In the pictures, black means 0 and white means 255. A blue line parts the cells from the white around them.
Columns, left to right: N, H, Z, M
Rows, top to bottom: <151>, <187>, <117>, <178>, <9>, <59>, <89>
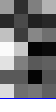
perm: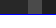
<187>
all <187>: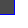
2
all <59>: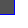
4
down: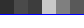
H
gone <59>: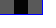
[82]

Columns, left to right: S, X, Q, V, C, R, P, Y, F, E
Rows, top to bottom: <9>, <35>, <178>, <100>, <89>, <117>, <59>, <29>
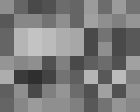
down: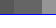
S
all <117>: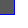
8
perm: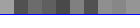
<89>
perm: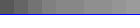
<29>
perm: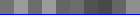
<9>

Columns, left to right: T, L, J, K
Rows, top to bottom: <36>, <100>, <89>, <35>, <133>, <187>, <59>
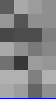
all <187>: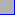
1 2 4
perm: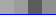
<36>
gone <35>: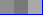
[135]
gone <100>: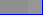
[84]
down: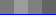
J
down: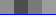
J
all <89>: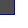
2 3

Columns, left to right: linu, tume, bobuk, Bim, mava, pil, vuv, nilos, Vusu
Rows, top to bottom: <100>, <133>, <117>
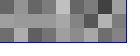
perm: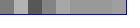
<133>
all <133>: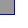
2 3 4
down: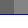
pil
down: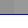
tume
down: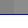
pil
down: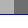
nilos
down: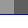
bobuk

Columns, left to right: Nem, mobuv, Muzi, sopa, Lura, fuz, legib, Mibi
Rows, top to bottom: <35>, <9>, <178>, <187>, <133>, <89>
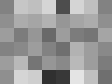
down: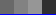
sopa
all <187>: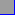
3 7
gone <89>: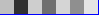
[56]

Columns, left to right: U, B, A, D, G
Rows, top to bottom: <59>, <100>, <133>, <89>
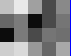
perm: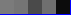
<133>
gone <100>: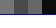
[123]
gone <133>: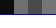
[123]
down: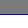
B
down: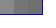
G
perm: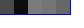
<100>

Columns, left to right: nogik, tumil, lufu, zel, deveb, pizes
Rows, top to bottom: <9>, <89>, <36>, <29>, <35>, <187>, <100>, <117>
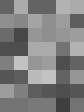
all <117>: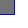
1 2 6
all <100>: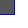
4 6
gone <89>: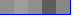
[164]
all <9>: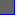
1 3 4

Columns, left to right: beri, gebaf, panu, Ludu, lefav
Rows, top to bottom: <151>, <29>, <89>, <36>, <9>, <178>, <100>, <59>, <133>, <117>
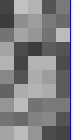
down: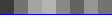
beri
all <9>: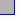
1 3 4

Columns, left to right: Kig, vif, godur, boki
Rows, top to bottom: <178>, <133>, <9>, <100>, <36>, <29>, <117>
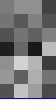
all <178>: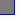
1
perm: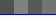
<133>

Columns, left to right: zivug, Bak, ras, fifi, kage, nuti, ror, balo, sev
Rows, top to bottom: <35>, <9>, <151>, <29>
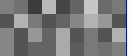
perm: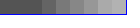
<151>
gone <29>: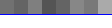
[92]

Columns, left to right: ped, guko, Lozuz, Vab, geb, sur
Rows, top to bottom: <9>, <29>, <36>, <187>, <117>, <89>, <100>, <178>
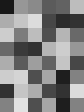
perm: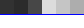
<29>
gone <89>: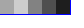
[212]

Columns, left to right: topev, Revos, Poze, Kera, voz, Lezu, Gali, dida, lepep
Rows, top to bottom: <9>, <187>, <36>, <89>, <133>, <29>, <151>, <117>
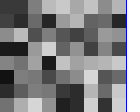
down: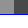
lepep
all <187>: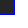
4 9
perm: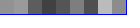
<36>
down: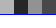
lepep

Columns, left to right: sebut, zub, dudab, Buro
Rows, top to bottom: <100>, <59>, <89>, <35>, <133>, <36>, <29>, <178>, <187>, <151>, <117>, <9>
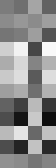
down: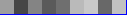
dudab
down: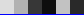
Buro
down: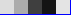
zub
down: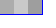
sebut

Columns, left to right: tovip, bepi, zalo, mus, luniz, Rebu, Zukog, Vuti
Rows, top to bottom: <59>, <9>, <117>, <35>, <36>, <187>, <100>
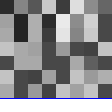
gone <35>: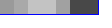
[66]
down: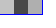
Vuti
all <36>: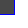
1 4 5 8
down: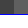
Zukog
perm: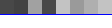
<187>
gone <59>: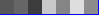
[44]
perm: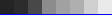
<9>

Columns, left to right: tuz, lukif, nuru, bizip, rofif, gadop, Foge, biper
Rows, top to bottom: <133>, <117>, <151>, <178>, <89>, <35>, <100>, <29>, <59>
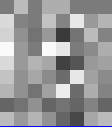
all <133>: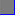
1 3 6 7 8
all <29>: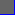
1 4 6 8
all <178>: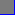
3 6
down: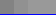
lukif
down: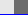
gadop

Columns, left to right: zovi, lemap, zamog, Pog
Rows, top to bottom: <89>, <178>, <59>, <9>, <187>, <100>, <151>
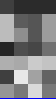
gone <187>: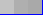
[203]
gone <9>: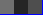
[70]
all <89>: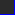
2 3 4
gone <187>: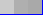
[195]

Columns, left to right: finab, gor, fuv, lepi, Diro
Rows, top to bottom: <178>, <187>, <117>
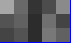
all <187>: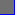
4
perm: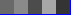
<178>
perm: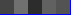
<187>
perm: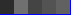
<187>

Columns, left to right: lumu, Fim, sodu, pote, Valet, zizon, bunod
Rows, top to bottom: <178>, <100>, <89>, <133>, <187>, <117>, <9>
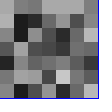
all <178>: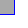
1 4 5 6
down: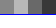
bunod
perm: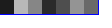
<9>
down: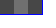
pote
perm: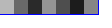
<9>
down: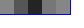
lumu

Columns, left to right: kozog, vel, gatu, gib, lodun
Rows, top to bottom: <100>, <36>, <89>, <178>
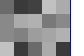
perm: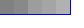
<89>
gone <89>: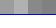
[165]
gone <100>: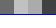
[58]
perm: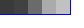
<100>

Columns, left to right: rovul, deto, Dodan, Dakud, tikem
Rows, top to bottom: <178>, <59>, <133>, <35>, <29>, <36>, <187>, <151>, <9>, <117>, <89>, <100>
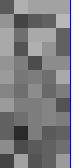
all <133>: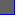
5
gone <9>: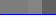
[111]
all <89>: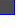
2
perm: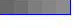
<187>
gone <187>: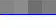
[104]
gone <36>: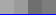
[119]
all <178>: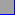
3 4 5

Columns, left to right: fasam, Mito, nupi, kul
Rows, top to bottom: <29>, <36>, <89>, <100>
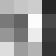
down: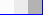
nupi
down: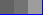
Mito
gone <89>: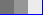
[59]
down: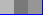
fasam

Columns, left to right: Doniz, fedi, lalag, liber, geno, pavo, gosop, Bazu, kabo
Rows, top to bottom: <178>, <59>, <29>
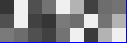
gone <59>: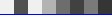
[115]
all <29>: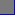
1
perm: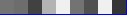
<178>
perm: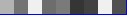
<59>
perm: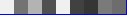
<59>
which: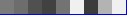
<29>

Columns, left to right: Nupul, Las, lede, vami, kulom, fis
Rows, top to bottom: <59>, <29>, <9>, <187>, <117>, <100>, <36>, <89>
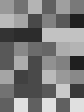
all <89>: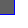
1 3 5
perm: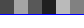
<29>
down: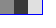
fis
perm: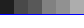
<117>
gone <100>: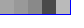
[65]
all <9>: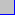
4 5 6

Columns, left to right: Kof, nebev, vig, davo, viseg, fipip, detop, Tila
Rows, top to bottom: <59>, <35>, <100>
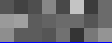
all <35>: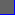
4
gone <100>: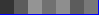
[85]
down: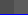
vig
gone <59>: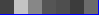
[72]
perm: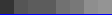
<100>
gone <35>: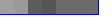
[99]
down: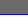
Tila

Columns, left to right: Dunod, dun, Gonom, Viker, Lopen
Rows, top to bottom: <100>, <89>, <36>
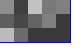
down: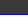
Lopen
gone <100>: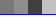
[128]
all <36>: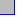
1
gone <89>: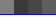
[100]
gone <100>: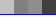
[121]
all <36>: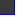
3 4 5

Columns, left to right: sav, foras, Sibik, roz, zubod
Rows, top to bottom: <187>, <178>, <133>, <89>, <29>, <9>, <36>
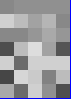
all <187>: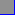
2 3 4 5
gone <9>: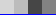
[202]
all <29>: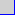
1 3 4 5

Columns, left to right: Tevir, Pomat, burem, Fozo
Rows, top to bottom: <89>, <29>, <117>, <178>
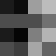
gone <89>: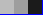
[12]
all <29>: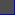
1 2 3

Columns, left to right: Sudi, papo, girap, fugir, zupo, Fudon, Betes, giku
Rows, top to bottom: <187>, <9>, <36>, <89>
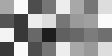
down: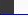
papo
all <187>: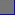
4 7
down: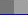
Betes
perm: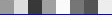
<9>
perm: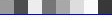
<89>
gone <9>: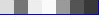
[160]

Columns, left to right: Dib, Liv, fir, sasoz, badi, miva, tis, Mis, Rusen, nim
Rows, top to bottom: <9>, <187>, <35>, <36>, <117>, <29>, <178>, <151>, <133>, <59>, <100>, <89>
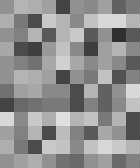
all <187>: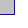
7
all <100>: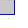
4 9
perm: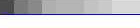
<187>
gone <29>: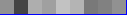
[82]
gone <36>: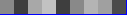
[153]
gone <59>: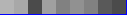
[188]
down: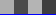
fir

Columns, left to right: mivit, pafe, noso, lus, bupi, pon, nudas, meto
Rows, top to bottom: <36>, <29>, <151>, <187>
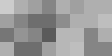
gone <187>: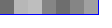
[175]
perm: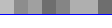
<29>
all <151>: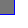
1
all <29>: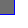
3 4
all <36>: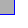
2 5 7 8

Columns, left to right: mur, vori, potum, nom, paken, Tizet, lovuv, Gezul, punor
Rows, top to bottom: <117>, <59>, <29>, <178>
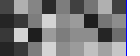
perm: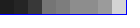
<59>
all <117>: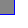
3
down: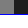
potum

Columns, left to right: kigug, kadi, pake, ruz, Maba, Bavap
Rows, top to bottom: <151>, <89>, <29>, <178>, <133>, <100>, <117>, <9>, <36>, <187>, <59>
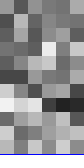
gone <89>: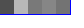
[100]
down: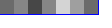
kadi
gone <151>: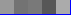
[146]
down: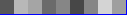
kadi
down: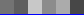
Bavap

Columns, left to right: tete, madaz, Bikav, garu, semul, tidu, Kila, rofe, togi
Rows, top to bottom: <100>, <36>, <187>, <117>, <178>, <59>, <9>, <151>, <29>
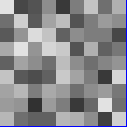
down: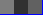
Bikav
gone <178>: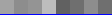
[133]
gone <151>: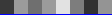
[104]

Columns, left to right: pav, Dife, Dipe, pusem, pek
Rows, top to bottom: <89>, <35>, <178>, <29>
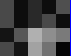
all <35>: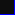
2 5
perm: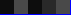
<35>

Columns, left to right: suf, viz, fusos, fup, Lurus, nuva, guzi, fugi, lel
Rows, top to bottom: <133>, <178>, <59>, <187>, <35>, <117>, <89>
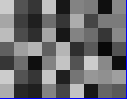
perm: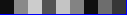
<35>
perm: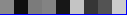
<133>
